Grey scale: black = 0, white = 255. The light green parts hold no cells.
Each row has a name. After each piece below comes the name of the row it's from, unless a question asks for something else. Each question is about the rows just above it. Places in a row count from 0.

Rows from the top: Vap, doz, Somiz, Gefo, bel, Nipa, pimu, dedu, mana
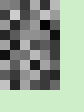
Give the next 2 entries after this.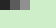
[144 133]
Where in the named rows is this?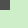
mana, 3
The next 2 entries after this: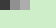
[58 37]
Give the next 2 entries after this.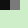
[113 185]
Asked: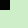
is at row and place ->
Somiz, 4
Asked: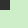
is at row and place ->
Vap, 4

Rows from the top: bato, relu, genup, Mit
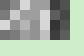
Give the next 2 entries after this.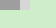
[93 71]
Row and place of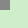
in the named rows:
bato, 1
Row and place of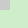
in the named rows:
relu, 1
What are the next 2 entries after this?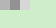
[52 81]
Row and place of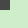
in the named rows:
relu, 6

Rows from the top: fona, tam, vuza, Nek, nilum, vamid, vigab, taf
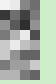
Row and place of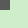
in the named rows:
vuza, 1
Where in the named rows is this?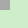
nilum, 3
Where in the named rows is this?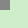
fona, 2
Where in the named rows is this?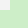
fona, 0
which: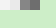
fona
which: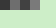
tam

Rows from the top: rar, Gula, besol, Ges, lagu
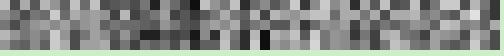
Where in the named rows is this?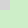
lagu, 31
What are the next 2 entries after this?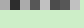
[ 65 118]
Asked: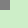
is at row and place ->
besol, 46
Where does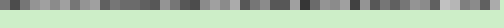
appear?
besol

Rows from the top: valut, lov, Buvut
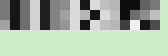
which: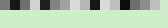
lov
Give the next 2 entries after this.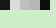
[13 98]
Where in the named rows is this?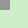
Buvut, 6

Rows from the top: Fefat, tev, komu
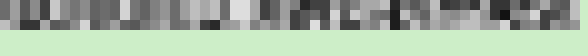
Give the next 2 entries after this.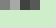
[221  88]
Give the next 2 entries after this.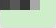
[53 53]
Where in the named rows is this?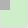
tev, 43
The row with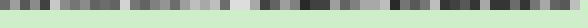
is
Fefat
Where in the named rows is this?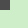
tev, 55

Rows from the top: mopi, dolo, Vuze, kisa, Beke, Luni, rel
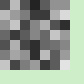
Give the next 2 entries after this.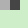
[ 46 104]
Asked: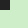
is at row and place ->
mopi, 3
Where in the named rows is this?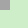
Luni, 1
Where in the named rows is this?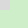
dolo, 6
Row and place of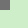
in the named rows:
Beke, 5

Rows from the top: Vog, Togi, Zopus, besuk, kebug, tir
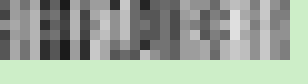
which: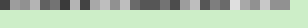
besuk
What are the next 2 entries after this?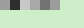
[106  46]
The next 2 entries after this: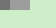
[ 46 200]
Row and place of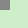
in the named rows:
Zopus, 9
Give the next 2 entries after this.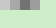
[106  46]

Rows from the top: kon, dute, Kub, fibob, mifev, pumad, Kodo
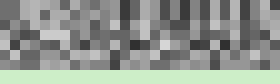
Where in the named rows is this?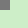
mifev, 25
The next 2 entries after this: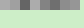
[ 58 101]

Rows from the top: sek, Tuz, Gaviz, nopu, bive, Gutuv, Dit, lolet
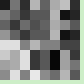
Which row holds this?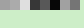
Dit
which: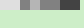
bive
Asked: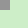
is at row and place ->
nopu, 0
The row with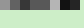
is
nopu
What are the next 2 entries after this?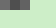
[171 139]
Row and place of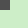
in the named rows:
Gaviz, 3

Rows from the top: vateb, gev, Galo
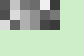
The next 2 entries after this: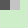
[120 108]
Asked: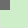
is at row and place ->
vateb, 3
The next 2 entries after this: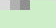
[ 97 120]
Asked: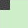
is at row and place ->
Galo, 4
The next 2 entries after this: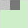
[108 240]
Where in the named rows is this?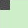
gev, 0
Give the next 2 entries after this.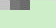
[240  58]

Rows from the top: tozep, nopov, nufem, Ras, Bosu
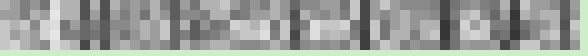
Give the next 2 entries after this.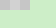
[104 116]
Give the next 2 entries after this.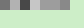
[ 93 157]
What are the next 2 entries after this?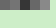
[178 198]
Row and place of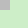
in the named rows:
Ras, 33
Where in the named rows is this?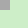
Bosu, 9
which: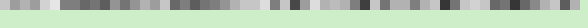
Ras

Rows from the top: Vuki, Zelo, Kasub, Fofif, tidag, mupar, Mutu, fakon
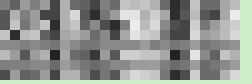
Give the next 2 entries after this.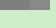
[107 156]
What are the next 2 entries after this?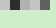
[137  77]
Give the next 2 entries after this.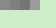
[137 118]
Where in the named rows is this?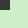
mupar, 9
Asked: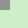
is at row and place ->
tidag, 23
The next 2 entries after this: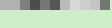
[45 77]
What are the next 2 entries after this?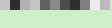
[216 137]

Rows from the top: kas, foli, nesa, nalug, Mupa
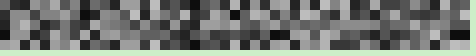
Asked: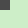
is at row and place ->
Mupa, 20
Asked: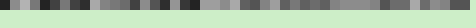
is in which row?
nesa
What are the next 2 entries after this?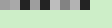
[ 65 169]
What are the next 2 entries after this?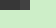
[149 108]
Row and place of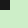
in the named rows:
nalug, 28
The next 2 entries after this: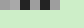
[131 179]

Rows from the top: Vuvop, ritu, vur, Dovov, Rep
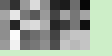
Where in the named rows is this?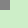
Dovov, 4
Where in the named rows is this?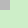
Rep, 7

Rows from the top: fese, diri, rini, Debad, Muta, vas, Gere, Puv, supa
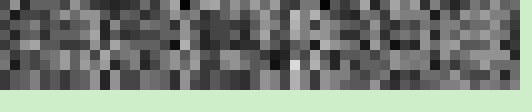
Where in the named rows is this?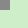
rini, 11
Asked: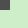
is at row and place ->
vas, 32
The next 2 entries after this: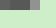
[69 47]

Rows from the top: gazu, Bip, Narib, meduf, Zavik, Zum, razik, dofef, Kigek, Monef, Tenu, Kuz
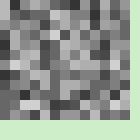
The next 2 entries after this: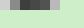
[150 127]
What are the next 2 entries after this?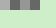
[127 103]
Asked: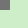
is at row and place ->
Tenu, 1
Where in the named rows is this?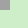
Narib, 10
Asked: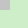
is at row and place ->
Bip, 5
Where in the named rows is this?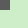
Kigek, 3
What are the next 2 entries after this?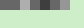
[ 62 185]

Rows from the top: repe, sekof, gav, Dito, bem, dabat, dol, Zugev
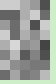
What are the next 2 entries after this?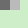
[ 79 205]
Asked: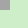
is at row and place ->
Zugev, 1
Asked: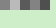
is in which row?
dabat

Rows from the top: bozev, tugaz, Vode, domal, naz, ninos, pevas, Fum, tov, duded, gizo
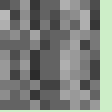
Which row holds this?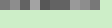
domal
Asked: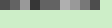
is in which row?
bozev
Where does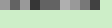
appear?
pevas
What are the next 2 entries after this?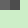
[130 141]
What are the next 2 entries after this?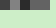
[163 141]
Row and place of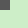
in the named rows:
domal, 4
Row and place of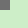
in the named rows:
gizo, 8

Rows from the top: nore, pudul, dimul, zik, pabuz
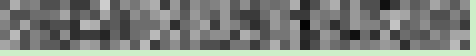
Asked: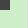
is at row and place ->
pudul, 12
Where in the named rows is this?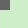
zik, 11

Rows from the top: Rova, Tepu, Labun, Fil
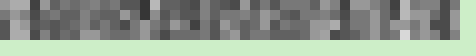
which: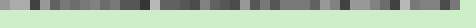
Rova
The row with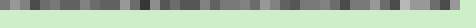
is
Tepu
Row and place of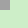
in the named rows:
Fil, 32
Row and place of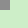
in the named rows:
Tepu, 15

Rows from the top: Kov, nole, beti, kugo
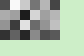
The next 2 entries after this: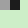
[213 160]
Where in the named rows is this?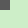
kugo, 5
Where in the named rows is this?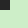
kugo, 2
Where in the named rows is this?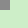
kugo, 3
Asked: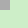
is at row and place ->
nole, 0

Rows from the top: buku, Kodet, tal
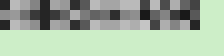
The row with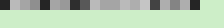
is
tal
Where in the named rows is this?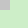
tal, 14
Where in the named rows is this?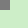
Kodet, 8

